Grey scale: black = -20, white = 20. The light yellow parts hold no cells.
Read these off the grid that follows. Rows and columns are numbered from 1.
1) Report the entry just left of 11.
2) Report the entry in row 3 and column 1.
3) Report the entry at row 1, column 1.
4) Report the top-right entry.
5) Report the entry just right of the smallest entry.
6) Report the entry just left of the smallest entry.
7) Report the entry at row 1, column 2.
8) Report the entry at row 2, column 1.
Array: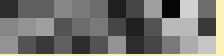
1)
7
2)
3
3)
-13
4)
-3
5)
13
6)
5
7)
-5
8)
1

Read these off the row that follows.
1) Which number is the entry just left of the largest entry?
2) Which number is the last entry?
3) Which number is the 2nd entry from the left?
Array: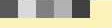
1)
-6
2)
-10
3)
14

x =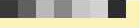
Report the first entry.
-11
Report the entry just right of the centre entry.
11
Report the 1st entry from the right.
-13

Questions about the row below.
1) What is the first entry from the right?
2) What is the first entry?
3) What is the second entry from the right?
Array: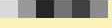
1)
2
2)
14
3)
-10

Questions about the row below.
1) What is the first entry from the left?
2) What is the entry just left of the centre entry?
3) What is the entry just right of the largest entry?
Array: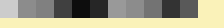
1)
12
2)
-18
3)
2

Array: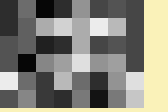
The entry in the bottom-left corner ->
-7
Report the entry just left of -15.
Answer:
-5
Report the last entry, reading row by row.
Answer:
11
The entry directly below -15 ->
1
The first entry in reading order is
-13
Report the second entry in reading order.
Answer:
-3
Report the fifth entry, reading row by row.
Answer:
3
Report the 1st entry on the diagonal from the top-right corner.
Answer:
-9
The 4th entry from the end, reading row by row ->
-1
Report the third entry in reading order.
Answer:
-19
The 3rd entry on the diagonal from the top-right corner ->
-9
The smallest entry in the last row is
-17
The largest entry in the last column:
15
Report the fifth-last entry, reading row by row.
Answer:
-13

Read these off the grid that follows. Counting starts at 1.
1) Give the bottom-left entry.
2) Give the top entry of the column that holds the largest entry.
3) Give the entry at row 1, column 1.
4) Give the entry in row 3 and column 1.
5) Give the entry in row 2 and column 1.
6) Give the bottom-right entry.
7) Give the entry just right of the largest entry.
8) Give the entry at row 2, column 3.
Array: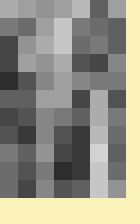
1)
-3
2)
-5
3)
7
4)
-9
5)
-1
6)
3
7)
-5
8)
5

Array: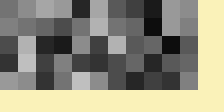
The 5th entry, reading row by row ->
-14
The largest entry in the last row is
10
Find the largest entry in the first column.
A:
4
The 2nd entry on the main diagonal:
-2
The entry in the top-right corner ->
2
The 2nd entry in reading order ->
2
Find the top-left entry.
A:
-2
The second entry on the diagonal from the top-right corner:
4
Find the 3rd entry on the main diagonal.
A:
-14
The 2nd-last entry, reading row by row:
-12
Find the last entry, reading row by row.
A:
0

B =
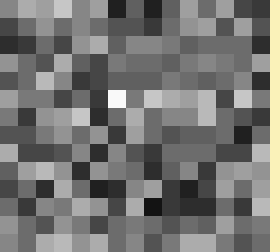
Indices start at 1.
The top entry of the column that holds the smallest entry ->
-15
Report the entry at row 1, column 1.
1
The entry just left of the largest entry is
-11
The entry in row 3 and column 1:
-13
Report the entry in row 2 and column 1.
-9
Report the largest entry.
19
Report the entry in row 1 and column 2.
7
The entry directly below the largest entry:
-3
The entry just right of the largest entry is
-1
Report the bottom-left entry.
1
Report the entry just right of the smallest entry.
-11
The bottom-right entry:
-3
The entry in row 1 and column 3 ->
5
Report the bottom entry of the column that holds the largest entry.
-3
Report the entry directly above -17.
5
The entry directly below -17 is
-3
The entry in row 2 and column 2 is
-3
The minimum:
-17

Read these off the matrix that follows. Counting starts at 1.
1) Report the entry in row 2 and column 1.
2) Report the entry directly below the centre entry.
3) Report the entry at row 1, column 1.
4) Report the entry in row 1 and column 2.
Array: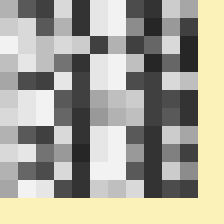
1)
12
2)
4
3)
8
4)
-6

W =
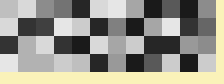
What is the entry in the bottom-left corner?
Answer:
16
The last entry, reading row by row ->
12
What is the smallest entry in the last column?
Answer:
-4
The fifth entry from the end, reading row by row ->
-16
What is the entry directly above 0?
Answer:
16
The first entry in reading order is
10
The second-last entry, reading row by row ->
-16
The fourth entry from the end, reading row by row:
-6
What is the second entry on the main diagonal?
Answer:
-12
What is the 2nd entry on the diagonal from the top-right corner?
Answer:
-12

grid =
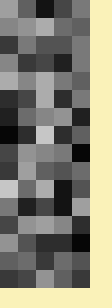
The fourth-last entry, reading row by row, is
-9
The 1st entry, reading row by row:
5
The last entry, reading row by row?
-11
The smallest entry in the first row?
-17
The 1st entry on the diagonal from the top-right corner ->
-1
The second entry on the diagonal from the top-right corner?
-3
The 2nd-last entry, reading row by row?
-5
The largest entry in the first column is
11
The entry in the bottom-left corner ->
-11
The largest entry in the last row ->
3
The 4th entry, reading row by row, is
-9
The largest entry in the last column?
5
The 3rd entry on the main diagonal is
-7
